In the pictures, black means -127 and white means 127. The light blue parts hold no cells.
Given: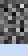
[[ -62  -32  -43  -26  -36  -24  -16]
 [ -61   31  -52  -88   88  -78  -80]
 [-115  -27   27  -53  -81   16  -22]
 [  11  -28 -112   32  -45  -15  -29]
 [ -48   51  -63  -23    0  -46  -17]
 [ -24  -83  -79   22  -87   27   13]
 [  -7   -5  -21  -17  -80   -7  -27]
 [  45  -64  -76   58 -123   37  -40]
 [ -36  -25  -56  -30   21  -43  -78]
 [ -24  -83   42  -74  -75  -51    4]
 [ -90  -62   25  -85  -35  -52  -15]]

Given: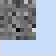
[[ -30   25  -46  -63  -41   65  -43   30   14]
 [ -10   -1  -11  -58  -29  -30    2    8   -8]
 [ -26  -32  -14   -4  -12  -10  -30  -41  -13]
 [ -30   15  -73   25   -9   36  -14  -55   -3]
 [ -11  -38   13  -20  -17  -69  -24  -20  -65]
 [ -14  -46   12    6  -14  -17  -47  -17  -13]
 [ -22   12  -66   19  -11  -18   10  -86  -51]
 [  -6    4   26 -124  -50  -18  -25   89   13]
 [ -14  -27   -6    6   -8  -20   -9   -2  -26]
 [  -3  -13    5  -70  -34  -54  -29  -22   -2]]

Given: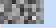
[[  0 -20 -80  16  54  -7 -64 -44   2  36 -11]
 [-11 -20  53  -8 -44  28  10  51   8  43  53]
 [-27 -31  31  41 -76 -16 -48  41 -30  17  63]
 [  5  20  42  28 -55  45 -23 -23  41  36 -42]
 [-27  31  -2  -4  43  -7 -72  93   2  36 -11]
 [ 27 -71 -24  20  32 -69 -23 -33  19  -2 -32]]

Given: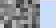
[[ 23  67  30 -36 -51  18 -72  24  40   0]
 [-14  -2  20 -76 -19  28   0 -16 -66 -19]
 [  8  13   1  50 -43 -48  38   0  -6  37]
 [ -5   6  16  37 -12  18  20 -15 -37   8]
 [ 59   8 -32 -42 -23 -37  34 -28   6 -33]
 [ -5 -36  55   8  45  31  32 -35   9  31]
 [-58 -43  53  12  -4 -64   7 -64 -19  80]]

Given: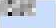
[[  41  -49   31   80   44   61   35   47   50]
 [  49   31   71   63   15   25    8   49   44]
 [  51  104   24   29   19   33   41  108   44]
 [  48 -112   31   35  -26   68   44   57   64]]

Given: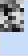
[[  10  -15  -40   68   72   38]
 [ -87   19  -21  -37  100  -75]
 [-113 -101  -33   24  -92  -25]
 [-110   19   91   97   57   53]
 [  79  -98  -45   91   87   75]
 [ -15  -10   56   82  -40   94]
 [  73  -33  -82   -3   59  -68]
 [ -65  -38 -106 -106  -23  -30]]

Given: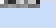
[[-21 -85 -74  51  82  -4  66  67 -96 118]
 [  8  30  22   2  17  23 -12 -16  -7   2]]
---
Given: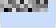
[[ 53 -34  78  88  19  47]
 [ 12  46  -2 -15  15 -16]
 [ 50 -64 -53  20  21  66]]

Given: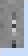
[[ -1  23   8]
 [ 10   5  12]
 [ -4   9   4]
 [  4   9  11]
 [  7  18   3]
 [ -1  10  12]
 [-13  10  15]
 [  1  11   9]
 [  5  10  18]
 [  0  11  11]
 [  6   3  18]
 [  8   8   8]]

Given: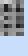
[[  62   63  -23]
 [  15   -8  -53]
 [  -4  -51 -100]
 [   6   20   -7]
 [  43   -8  -53]
 [   6   20  -38]
 [  -4  -51 -100]
 [  15   20   24]
 [  43   20  -38]]

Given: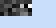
[[ -54  -72  -69  -73]
 [ -76  -43  -93 -126]
 [ -67 -116  -48  -51]
 [-109  -96  -62    0]]

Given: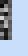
[[ -85  -35]
 [-120  -47]
 [  26  -16]
 [ -63  -30]
 [  84   -1]
 [ -85  -41]
 [ -29  -29]
 [ -82  -35]
 [  18  -12]
 [ -56  -28]]

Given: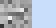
[[ -1 -23  47  33]
 [ 61  61  52  27]
 [ 70  59  79 -28]
 [ 29  -9 -24  34]
 [ 61 112  12  68]
 [ 58 -51  42 -11]
 [-73  25  48  48]]

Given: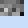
[[-28  -5 -31]
 [ 18  14  -9]
 [-44  -5  13]
 [ 33 -24  35]]

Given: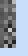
[[-37 -56]
 [-14 -20]
 [-37 -34]
 [-47 -46]
 [-40   6]
 [-30 -54]
 [-45 -90]
 [-22  73]
 [-24 -52]
 [-30 -20]
 [-34   0]
 [-46 -92]]
